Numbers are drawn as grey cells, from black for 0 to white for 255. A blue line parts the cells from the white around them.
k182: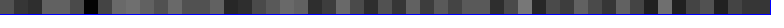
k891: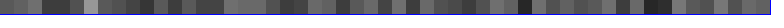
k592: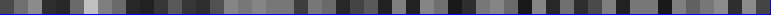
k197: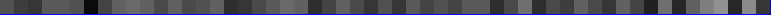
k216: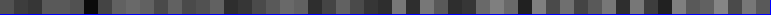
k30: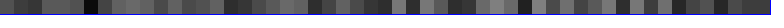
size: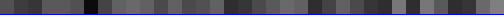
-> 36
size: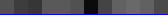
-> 12
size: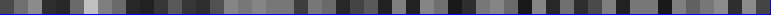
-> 55
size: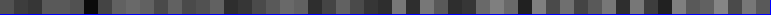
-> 55
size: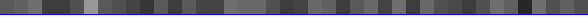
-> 42

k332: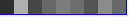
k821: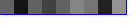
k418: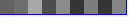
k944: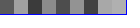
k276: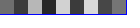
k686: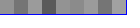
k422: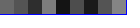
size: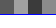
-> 4
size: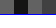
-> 4
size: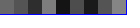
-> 9
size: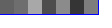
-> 7
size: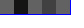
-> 5
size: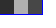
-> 3

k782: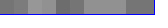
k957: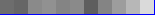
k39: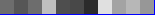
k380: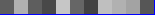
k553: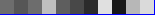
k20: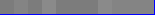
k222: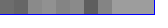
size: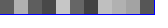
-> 11
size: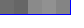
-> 5

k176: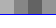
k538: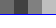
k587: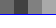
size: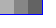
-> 3
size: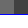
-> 2
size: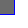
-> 1

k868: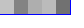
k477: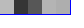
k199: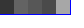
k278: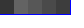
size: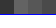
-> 4
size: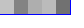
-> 5
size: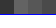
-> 4

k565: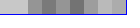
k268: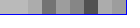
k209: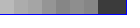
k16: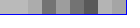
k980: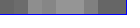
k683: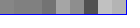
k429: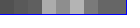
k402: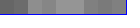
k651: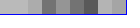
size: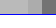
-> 4
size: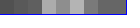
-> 9
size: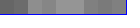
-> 9
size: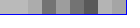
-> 9
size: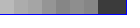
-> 9

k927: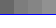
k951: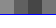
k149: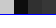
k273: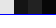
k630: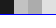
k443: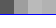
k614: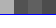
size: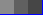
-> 3
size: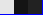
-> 3
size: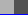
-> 2

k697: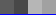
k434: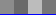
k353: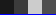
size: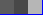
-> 3
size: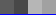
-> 4

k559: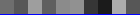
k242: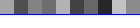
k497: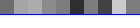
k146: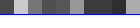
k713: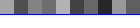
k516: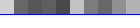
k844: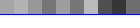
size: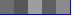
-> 5
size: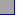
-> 1
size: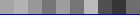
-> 10
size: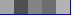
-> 5
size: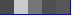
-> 5

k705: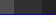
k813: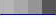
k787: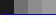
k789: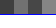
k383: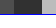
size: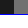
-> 2
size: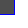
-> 1
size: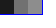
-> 3
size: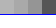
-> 4
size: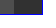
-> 3
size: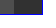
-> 3

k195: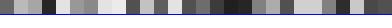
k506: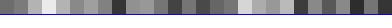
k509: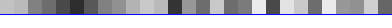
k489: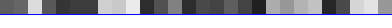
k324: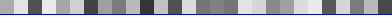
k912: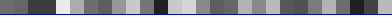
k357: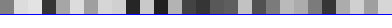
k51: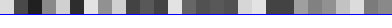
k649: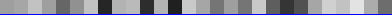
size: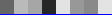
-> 8
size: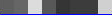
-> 8
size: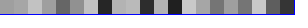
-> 21

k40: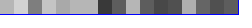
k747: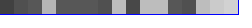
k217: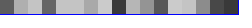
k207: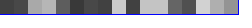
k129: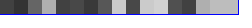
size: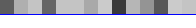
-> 14
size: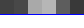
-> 6
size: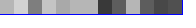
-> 13
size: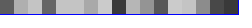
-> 17
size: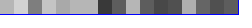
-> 17

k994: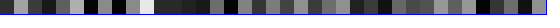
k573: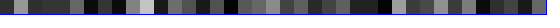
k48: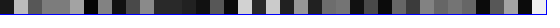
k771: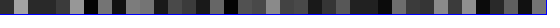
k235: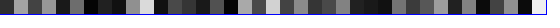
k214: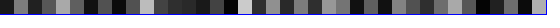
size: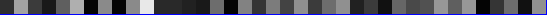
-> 39
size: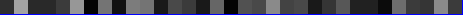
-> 33
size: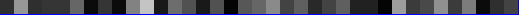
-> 37
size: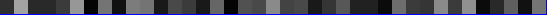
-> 39

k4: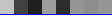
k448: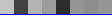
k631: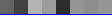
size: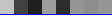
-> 8
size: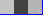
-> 3
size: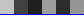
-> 6
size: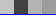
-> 4

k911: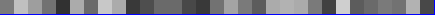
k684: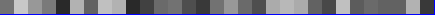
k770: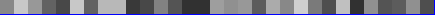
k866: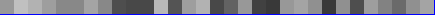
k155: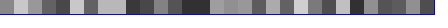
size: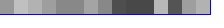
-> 15
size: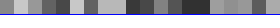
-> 20

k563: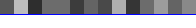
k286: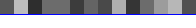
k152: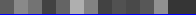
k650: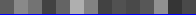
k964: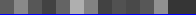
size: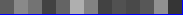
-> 13
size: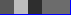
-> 5
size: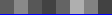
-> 8

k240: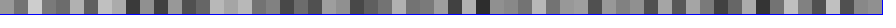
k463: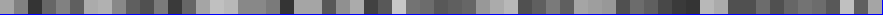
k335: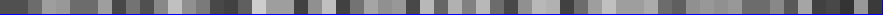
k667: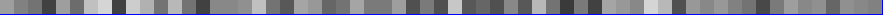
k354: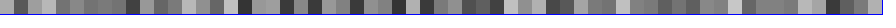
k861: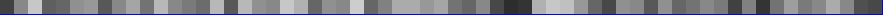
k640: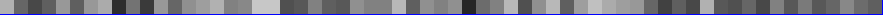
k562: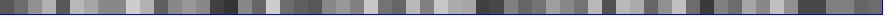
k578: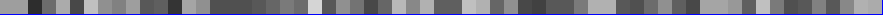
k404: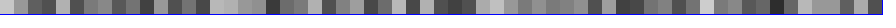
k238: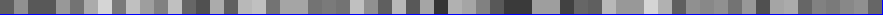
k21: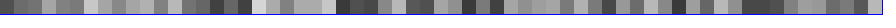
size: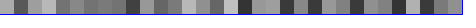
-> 33
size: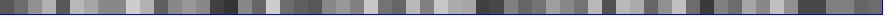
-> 63

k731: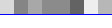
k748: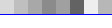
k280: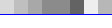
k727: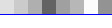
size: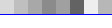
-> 8
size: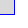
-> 1

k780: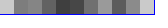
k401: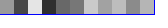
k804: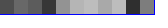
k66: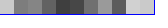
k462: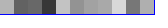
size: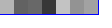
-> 7
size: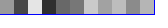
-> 11
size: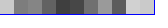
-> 11
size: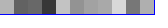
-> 11

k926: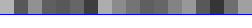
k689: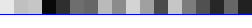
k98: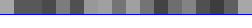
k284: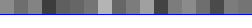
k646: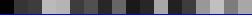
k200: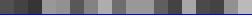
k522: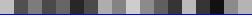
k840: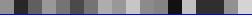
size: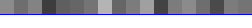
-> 18
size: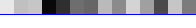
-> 14
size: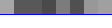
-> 8
